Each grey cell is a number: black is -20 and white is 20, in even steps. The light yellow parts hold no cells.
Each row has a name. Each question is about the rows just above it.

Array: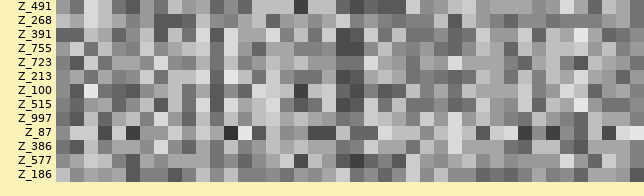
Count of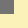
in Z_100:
3
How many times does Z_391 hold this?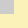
4
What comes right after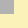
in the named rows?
[-2]

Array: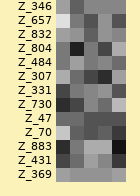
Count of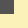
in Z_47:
3
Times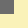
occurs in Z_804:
0
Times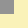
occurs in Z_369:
3
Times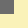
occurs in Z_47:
2

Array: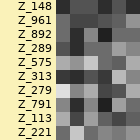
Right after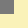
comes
[3]
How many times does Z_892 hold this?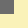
3
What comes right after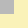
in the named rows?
[1]
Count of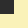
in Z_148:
3

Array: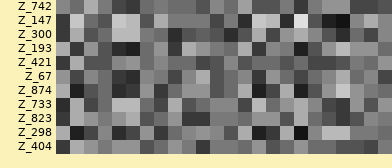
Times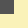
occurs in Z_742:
4
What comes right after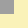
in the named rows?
[-7]
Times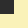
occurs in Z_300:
3
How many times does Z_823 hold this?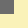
3
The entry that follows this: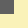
[-7]
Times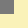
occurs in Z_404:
5
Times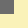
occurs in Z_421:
7

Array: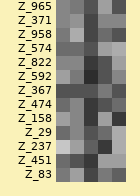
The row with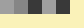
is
Z_158
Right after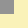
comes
[-9]
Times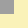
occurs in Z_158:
2
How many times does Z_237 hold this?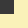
1
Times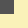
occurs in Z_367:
4

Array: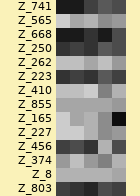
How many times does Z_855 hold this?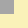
4
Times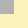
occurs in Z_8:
4
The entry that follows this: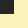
[-8]
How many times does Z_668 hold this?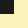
3

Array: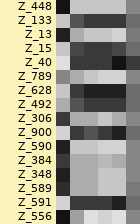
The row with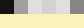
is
Z_556
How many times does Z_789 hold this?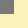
0
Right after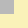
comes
[7]
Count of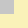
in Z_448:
4
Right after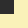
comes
[7]
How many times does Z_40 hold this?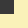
4

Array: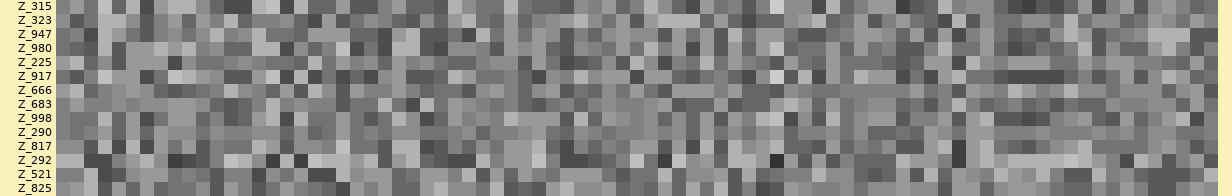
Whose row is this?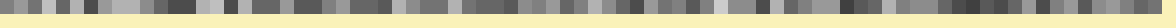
Z_315
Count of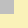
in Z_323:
0
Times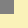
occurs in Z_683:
20
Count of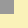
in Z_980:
14

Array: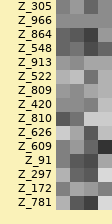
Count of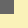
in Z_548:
2
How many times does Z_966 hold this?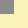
4

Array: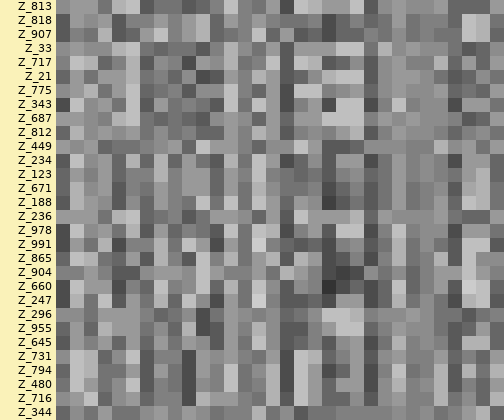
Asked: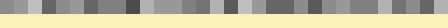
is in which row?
Z_716
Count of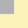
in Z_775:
1
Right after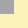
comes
[8]

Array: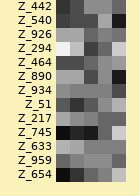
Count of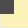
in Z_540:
2
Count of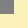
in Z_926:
1
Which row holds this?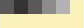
Z_51
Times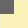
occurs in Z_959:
2
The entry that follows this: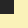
[-16]
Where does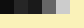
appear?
Z_745
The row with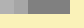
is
Z_633

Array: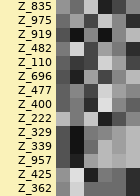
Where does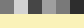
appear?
Z_482
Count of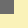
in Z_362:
3
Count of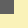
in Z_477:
1
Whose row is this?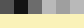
Z_339
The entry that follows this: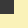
[-9]
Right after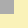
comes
[9]
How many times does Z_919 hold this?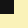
2

